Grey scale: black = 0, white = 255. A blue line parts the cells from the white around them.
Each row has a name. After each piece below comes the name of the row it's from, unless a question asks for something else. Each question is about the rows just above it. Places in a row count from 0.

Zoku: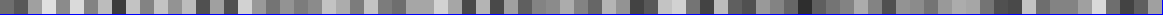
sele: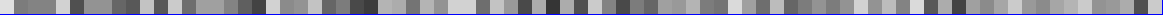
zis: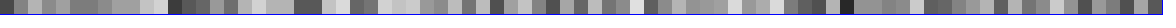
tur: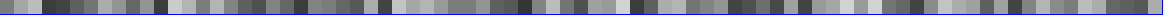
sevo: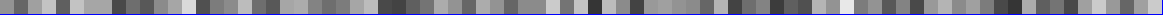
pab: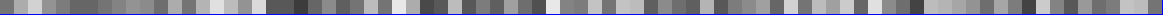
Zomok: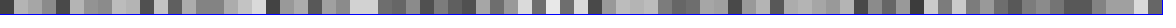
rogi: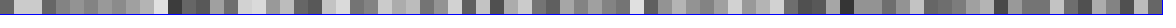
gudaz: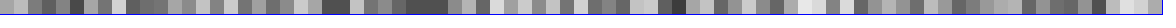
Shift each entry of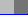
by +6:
[194 122]
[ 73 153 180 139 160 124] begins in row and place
sevo, 65
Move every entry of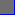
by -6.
[104]
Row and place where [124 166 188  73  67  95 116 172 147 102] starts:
sevo, 24
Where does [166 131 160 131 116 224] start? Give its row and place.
rogi, 40
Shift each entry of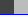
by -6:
[ 61 182]

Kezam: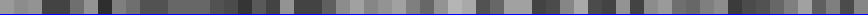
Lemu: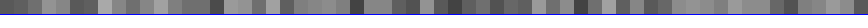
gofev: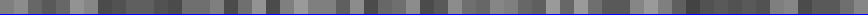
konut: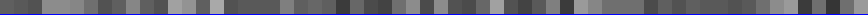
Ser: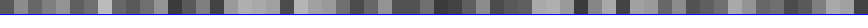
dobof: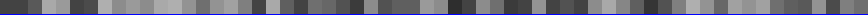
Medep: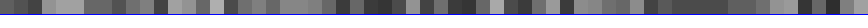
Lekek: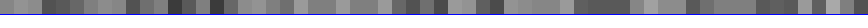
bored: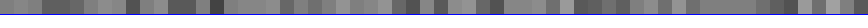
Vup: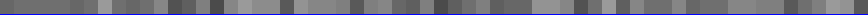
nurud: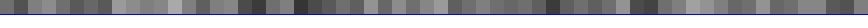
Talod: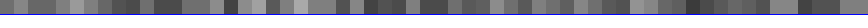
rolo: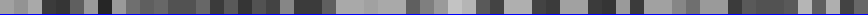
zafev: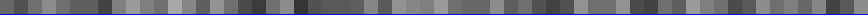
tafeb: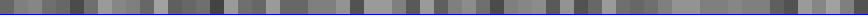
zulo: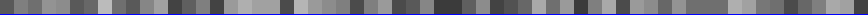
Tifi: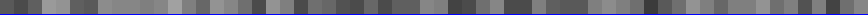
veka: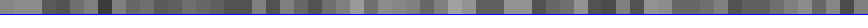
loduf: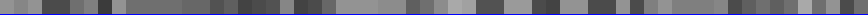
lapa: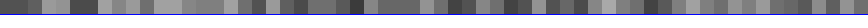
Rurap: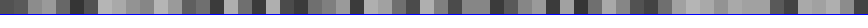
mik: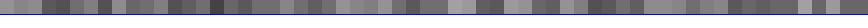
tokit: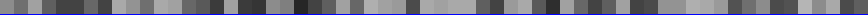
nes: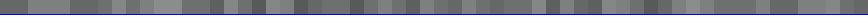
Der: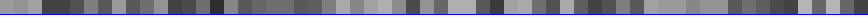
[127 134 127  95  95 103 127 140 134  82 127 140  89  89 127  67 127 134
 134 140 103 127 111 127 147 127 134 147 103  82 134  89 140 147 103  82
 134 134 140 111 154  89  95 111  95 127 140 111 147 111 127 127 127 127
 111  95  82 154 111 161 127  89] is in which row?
bored
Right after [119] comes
[111]
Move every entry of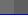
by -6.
[105  89]

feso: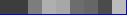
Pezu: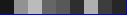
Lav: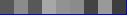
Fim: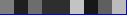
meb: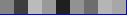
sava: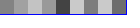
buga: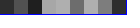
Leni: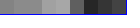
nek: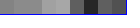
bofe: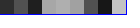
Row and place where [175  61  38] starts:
Pezu, 6
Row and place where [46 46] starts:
Fim, 3
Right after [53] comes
[67]

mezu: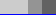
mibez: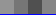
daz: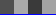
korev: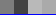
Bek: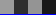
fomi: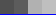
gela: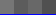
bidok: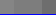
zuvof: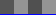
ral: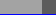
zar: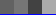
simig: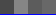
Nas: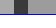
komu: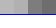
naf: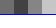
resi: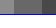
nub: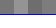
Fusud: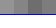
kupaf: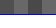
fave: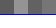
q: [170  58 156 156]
Nas
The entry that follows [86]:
[148]
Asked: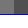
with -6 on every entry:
[112  74]
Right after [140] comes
[104]
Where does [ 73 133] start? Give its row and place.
simig, 0
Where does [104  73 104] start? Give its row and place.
kupaf, 1
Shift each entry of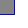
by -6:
[127]

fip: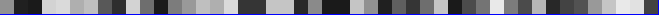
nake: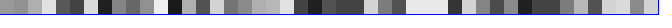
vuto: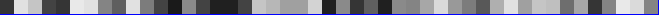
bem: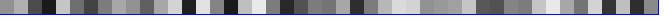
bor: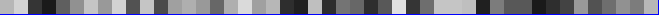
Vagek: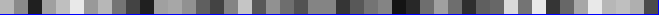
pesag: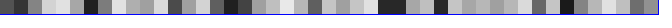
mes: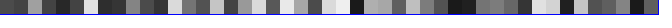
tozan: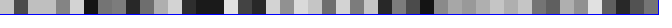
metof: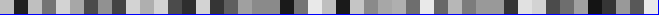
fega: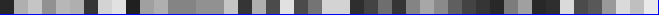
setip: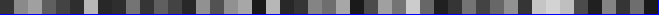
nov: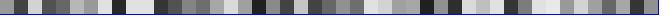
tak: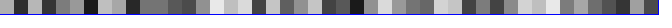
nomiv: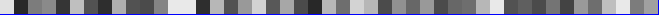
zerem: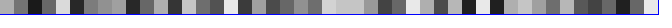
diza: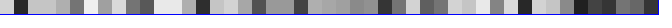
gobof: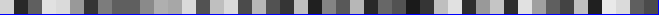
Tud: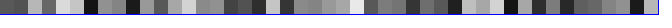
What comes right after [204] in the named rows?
[103]
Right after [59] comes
[160]

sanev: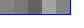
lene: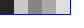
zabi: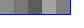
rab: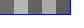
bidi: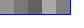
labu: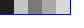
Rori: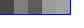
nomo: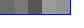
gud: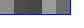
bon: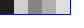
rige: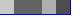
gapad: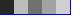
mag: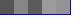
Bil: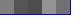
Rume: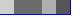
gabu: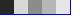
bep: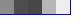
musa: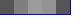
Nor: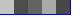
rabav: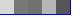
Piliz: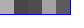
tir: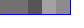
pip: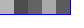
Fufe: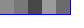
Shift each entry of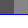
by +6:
[ 91 140]
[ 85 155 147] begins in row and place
nomo, 2
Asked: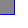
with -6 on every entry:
[128]
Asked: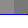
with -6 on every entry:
[134 114]
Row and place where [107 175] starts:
Rume, 2
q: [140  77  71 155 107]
gud
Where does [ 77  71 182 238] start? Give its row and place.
bep, 1

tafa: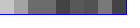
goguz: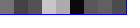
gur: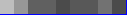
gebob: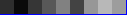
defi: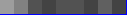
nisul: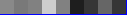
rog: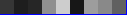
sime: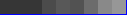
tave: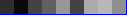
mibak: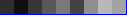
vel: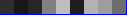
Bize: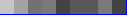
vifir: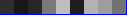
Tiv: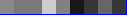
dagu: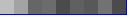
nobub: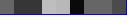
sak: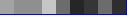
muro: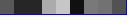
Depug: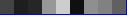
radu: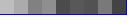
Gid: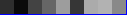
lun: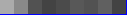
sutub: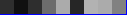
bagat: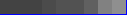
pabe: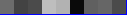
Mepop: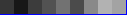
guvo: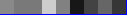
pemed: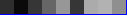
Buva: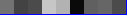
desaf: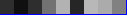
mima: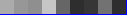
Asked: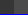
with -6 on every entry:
[48 69]
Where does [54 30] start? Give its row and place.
rog, 0
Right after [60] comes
[82]

